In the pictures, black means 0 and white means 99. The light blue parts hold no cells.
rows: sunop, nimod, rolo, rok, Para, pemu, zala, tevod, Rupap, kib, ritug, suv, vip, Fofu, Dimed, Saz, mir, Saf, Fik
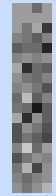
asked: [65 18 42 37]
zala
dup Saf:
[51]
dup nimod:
[61]
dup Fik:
[56]
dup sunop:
[61]

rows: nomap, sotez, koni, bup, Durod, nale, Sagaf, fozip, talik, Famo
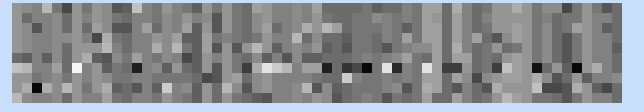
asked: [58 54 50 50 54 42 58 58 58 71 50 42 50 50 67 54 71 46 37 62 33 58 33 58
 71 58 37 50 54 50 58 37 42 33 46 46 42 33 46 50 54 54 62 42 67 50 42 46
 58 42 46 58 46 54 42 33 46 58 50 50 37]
Durod
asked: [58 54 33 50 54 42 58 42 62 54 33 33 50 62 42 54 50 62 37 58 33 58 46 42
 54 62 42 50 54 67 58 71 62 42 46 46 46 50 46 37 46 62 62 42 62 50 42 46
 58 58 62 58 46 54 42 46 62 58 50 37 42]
koni
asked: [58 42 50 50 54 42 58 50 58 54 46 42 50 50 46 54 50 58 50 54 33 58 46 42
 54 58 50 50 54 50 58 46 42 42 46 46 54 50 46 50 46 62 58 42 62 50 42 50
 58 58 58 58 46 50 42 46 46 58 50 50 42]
sotez
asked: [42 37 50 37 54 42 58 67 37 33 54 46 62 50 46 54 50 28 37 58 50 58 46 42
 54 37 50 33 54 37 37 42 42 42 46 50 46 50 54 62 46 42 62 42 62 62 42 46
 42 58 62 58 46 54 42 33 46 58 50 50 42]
nale
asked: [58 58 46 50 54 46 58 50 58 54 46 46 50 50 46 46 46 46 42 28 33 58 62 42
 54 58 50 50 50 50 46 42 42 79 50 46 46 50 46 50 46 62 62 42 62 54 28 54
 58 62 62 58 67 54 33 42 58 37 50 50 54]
fozip

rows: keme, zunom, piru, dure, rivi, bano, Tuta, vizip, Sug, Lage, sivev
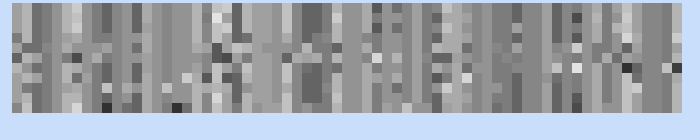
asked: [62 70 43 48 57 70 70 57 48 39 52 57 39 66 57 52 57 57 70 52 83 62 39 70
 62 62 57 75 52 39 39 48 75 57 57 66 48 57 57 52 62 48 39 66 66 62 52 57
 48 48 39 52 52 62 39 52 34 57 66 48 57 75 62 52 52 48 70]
Lage
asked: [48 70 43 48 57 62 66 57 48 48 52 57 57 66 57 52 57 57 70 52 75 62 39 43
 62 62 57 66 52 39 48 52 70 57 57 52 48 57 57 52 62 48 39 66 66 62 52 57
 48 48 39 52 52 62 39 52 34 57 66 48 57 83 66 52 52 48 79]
dure

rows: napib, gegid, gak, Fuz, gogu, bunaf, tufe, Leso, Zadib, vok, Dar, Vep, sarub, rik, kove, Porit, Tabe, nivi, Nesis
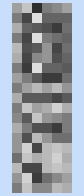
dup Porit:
[67]
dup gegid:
[39]
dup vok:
[35]
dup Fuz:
[48]

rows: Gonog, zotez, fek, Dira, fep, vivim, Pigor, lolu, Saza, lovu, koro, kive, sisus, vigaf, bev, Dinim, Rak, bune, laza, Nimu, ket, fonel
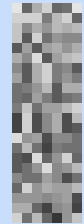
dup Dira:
[53]
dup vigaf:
[53]
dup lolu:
[48]
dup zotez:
[81]
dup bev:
[44]

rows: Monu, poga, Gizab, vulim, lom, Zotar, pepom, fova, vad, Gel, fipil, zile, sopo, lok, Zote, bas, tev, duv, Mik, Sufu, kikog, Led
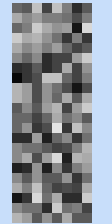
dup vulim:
[21]
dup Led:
[35]

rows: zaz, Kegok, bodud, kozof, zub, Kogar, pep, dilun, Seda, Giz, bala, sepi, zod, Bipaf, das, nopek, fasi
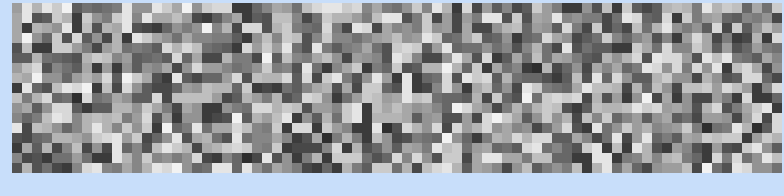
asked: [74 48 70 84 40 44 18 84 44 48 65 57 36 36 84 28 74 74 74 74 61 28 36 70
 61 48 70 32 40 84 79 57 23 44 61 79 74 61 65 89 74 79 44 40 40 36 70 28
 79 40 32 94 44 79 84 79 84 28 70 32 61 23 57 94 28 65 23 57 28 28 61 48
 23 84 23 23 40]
Giz
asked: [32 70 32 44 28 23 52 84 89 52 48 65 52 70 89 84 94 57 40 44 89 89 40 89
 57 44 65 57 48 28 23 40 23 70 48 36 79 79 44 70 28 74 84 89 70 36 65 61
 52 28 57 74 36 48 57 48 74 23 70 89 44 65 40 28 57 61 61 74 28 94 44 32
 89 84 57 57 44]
fasi
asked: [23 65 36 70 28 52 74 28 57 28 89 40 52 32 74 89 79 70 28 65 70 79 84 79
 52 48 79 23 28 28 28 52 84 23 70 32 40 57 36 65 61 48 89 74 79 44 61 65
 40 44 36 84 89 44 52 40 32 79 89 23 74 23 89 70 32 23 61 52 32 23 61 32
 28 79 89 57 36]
das

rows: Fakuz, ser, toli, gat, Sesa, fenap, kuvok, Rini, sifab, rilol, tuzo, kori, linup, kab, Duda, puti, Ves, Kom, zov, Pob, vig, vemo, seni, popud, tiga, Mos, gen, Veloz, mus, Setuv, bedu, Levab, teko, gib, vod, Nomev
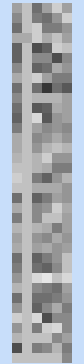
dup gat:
[66]
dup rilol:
[70]

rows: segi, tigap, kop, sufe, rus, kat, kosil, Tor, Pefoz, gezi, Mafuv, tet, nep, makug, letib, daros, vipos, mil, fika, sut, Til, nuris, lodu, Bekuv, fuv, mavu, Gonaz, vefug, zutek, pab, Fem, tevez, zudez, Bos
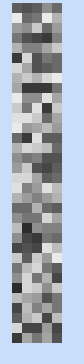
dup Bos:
[64]
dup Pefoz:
[22]

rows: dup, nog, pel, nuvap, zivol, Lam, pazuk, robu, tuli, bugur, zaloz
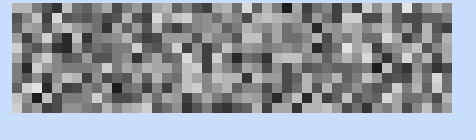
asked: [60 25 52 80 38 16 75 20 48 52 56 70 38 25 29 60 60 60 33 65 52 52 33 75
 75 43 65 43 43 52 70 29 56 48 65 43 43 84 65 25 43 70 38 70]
nuvap
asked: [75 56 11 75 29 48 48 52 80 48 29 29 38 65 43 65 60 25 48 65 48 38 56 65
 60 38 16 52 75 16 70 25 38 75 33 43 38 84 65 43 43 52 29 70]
bugur
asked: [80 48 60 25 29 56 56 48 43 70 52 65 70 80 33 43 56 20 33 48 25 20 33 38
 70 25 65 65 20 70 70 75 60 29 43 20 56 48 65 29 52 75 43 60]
zaloz
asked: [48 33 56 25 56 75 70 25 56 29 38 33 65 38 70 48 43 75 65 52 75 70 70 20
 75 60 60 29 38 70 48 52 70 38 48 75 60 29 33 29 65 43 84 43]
robu

